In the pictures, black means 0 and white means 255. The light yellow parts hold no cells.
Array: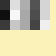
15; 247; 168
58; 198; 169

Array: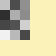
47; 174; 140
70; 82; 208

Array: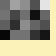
115; 70; 112
95; 46; 141

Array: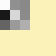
24; 215; 139
100; 154; 175

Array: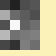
171; 106; 92
80; 247; 97

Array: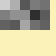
127; 145; 143
97; 89; 166
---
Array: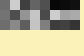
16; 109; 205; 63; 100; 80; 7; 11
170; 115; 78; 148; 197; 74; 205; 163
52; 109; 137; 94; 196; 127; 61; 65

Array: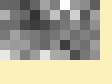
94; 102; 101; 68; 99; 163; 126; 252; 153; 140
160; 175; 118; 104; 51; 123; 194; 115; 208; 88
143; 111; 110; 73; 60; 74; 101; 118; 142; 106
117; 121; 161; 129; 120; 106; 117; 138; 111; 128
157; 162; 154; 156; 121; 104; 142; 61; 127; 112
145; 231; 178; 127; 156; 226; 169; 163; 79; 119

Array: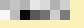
208; 180; 197; 180; 230; 217; 178
123; 247; 188; 7; 88; 115; 205

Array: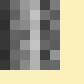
124; 64; 112; 152; 170; 67
92; 53; 97; 145; 194; 113
125; 47; 125; 138; 176; 65
97; 55; 100; 97; 187; 85
92; 55; 94; 151; 195; 102
149; 45; 108; 119; 177; 62
105; 55; 99; 136; 178; 101

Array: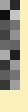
41; 162
197; 14
113; 86
145; 65
100; 104
30; 172
155; 51
115; 94
158; 55

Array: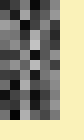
133; 34; 64; 122; 9; 66
151; 97; 27; 163; 58; 93
58; 158; 138; 9; 65; 135
40; 122; 117; 47; 171; 99
60; 110; 140; 84; 194; 88
144; 55; 56; 145; 14; 87
63; 112; 145; 99; 185; 111
145; 61; 55; 141; 23; 118
138; 110; 12; 172; 78; 95
126; 16; 68; 104; 13; 62
148; 62; 52; 145; 26; 85
119; 115; 4; 175; 99; 71

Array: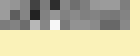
126; 156; 149; 132; 66; 124; 45; 135; 111; 126; 152; 155; 155
131; 156; 94; 133; 34; 130; 150; 130; 138; 128; 131; 123; 120
136; 124; 130; 109; 183; 134; 247; 122; 146; 146; 138; 104; 104
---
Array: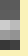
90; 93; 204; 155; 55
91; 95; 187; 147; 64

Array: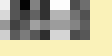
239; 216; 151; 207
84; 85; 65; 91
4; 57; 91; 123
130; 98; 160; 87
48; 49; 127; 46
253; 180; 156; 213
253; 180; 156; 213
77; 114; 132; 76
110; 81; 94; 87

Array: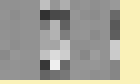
145; 147; 145; 146; 148; 138; 145; 148
145; 141; 144; 144; 142; 150; 147; 148
146; 146; 146; 146; 146; 147; 146; 146
146; 146; 146; 146; 146; 146; 146; 146
191; 49; 121; 164; 166; 193; 55; 101
150; 73; 180; 178; 165; 218; 239; 113
174; 75; 97; 126; 198; 205; 105; 120
144; 150; 146; 148; 143; 146; 148; 150
148; 143; 148; 149; 144; 136; 149; 148
143; 140; 146; 139; 146; 156; 150; 143
146; 147; 147; 146; 147; 147; 146; 145
153; 105; 89; 94; 204; 202; 133; 134

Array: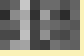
81; 44; 93; 72; 100
100; 139; 101; 71; 158
199; 168; 180; 191; 163
63; 49; 70; 66; 66
107; 160; 115; 145; 60
107; 73; 104; 79; 114
81; 44; 93; 72; 100
99; 105; 87; 98; 96

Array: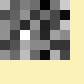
184; 76; 144; 145; 59; 145
91; 98; 107; 60; 83; 106
126; 146; 40; 255; 170; 189
110; 54; 147; 115; 137; 104
2; 112; 33; 37; 136; 11
120; 71; 73; 160; 53; 176
204; 11; 196; 138; 52; 69

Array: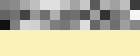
131; 100; 16
139; 114; 127
168; 67; 211
191; 150; 207
222; 110; 168
223; 176; 126
195; 107; 118
164; 112; 146
199; 80; 221
90; 158; 103
177; 50; 146
161; 116; 111
190; 142; 158
59; 246; 134

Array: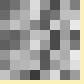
95; 106; 161; 108; 95; 149; 126; 194
113; 157; 193; 98; 110; 190; 178; 154
158; 177; 172; 134; 156; 178; 182; 113
219; 213; 134; 191; 217; 156; 190; 58
148; 100; 92; 183; 153; 88; 89; 159
76; 117; 206; 73; 74; 189; 154; 217
179; 191; 162; 157; 177; 172; 184; 108
126; 193; 232; 89; 121; 233; 222; 156

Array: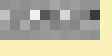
145; 192; 159; 147
149; 139; 133; 147
144; 138; 169; 145
152; 241; 137; 150
149; 87; 153; 151
165; 119; 131; 154
151; 214; 142; 148
157; 142; 135; 151
146; 127; 165; 148
146; 58; 163; 144
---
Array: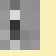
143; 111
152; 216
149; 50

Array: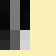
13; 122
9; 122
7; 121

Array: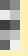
103; 140
234; 194
62; 100

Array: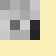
151; 174
191; 187
204; 103

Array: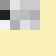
148; 227
32; 193
241; 177

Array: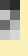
64; 42
197; 111
109; 183
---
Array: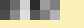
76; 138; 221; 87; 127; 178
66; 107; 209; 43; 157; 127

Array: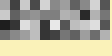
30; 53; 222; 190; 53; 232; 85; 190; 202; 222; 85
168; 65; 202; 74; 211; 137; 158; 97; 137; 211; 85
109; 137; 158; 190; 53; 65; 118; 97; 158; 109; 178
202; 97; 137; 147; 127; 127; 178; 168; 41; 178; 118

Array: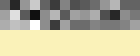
173; 192; 182; 255; 141; 59; 161; 108; 108; 131; 120; 120; 131; 161
108; 39; 150; 202; 99; 59; 131; 79; 90; 108; 150; 182; 99; 99
161; 223; 90; 16; 141; 182; 90; 161; 150; 173; 79; 39; 141; 120

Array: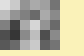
88; 106; 179; 202; 97; 116
128; 66; 170; 214; 148; 106
224; 202; 148; 170; 160; 116
78; 54; 138; 190; 78; 138
190; 148; 128; 106; 170; 138

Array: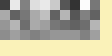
141; 159; 141; 129; 141; 150; 150; 150; 129; 159
63; 233; 129; 222; 233; 202; 86; 51; 252; 119
170; 98; 119; 170; 192; 98; 181; 86; 129; 98
150; 181; 110; 170; 159; 119; 110; 98; 110; 181

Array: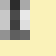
200; 74; 232
200; 62; 222
178; 44; 169
146; 95; 104
